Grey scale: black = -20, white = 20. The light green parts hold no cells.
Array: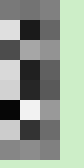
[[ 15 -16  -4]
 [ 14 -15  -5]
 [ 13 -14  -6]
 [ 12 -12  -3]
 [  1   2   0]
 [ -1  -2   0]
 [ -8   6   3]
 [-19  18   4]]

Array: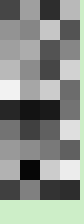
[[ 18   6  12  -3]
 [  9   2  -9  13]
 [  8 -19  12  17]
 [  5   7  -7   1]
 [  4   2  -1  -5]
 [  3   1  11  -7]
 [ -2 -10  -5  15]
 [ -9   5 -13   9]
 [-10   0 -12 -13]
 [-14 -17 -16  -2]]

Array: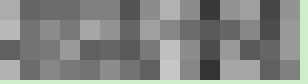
[[  9  -2   2  -1   6   3  -4   5   1  -3  -6  -4   1  -8   4]
 [  8  -3   1  -1  -2   2  -2  -5  11   1 -12   6   6  -5   0]
 [  7  -4  -3  -3   0   0  -7   2   8   2 -11   3   5  -9   3]
 [ -5  -2  -1   4  -5  -4  -6  -1  10   2  -8   4  -6  -4   4]]

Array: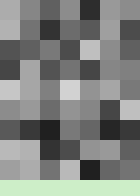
[[ 11   6   0  13   3   6  -1]
 [  9   8 -12  -8   3   4  -5]
 [  8  -2 -12  -3  -6   5  -8]
 [  7   1  -5   2 -13   4   2]
 [  5   7  -2   9 -15  -4  -2]
 [  2   4  -3   3   1  -9  10]
 [ -6 -11 -15  -1  -4 -14 -11]
 [ -7  -5  -1  -8  10   2  -5]
 [ -9   6  -7  -2  -9   1   0]]

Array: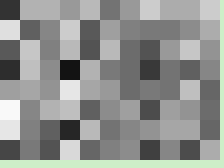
[[ 19   1   8  10  -5   2   5  -8   5   3  -3]
 [ 16   0  -5 -14   9  -2   1   3   6   6  -4]
 [ 15  -5   1  12  -6   5   0  -1  -1   2   7]
 [  5   6   3  16   6   4  -3  -1  -2  10  -4]
 [ -6  11   0   9  -7   9  -3  -7   4  11   3]
 [ -9  -1  -7  14  -4   0   2 -10   1  -8   7]
 [-12   8   8   4   9  -2   4  12   7   7  12]
 [-13  10   2 -17   8  -1  -3 -11  -2  -5   1]]

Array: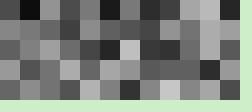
[[  4  -7  -2   7  -4   6   3  -6  -5  -5 -13   4]
 [  1  -1  -4 -10   2  -5  -7  -9   3  -2   7   5]
 [ -4   2  -2  -7   8   0 -12   1  11   1   6  -8]
 [ -5   0   5  -3  -9 -14  10 -11 -12  -3   7  -6]
 [ -8 -18   3  -8  -1 -16  -1 -13 -10   6   9 -14]]

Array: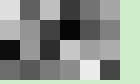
[[ 15  -5  10 -11  -2   6]
 [  9   3 -10 -19  -7   0]
 [ -3  -6  -1   2  17  -9]
 [-18   4 -13  11   5   7]]

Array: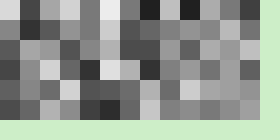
[[ 14  -9   6  13  -1  17  -1 -15  10 -15   7  -1 -10]
 [  1 -12  -6   3  -1  12  -7  -4   0   3   1   9  -2]
 [ -5   1  -3  13  -7  -6  -3   8  -3  12   6   5   3]
 [ -6   6   4  -7   1   8  -8  -8   4  -5   7   4  10]
 [ -8  -4   8   2 -10 -13  -4  11   0   2  -1   2   5]
 [ -9   2  13  -4 -12  15   8 -12   0   4  -2   5  -5]]
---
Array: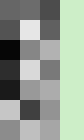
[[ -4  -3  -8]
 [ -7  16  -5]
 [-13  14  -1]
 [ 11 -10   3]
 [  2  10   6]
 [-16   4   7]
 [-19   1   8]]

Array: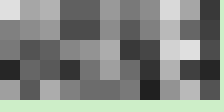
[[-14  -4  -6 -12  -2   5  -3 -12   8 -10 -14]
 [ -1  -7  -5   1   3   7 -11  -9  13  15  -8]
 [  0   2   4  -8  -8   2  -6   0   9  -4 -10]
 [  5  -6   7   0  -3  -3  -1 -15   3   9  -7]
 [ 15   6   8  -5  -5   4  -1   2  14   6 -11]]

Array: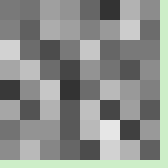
[[ 13  -3  -8  -1  11  -4  -1  -1]
 [  6  10  -3  -9   3  -2  -7   2]
 [  2   9   1  -4  -8  13   8  -5]
 [ -2   3   3  -6   9  16 -10   4]
 [ -1  -2   5   3  -4 -12   8   2]
 [  0  -5   7   5   0   4  12  -3]
 [  6  -7   8  -6  10  -9   5  -6]
 [-11   2  11 -12  -3   9   4   0]]

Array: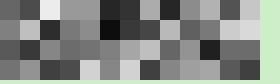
[[  0  10 -13  -1   2 -18 -11  -9   9  -5  -1  12  14]
 [ -2   3 -10  -8  13   1  13 -10   1   5   6  -6 -10]
 [ -6 -11   1  -3  -2   0   6  10  -4   3 -15  -3  -3]
 [ -4  -8  17   4   4 -14 -12   7 -14   2   8  -7  11]]

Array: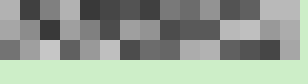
[[  6   2 -11   5   0  -8   5   3  -8  -6  -6   9  10   4   7]
 [  8 -10   0   8 -11  -9  -7 -10  -1  -3   3  -7  -5   9   9]
 [ -2   5  11  -5   4  10  -8  -3  -4   7   8  -5  -7  -9   6]]

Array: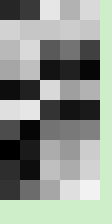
[[  6  10 -17 -15 -19]
 [ 15  16 -12 -17 -16]
 [  9  14  -6  -2 -10]
 [ -8 -19  -2  -1   0]
 [-12  -3   6  15  18]
 [-20 -16   7   4  12]
 [-13 -18  10   7  13]
 [ 13  11  11  12  11]
 [-18 -15  14   5   8]
 [-14 -11  16   8  14]]
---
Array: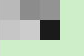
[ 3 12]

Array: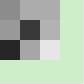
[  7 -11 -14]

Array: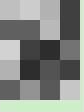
[-10   9 -10   8]

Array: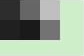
[ 10 -16]

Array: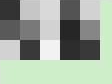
[ 13 -14  18]

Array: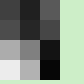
[ -6 -14   7]

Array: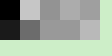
[5 4]

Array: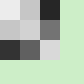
[-14  13 -12]
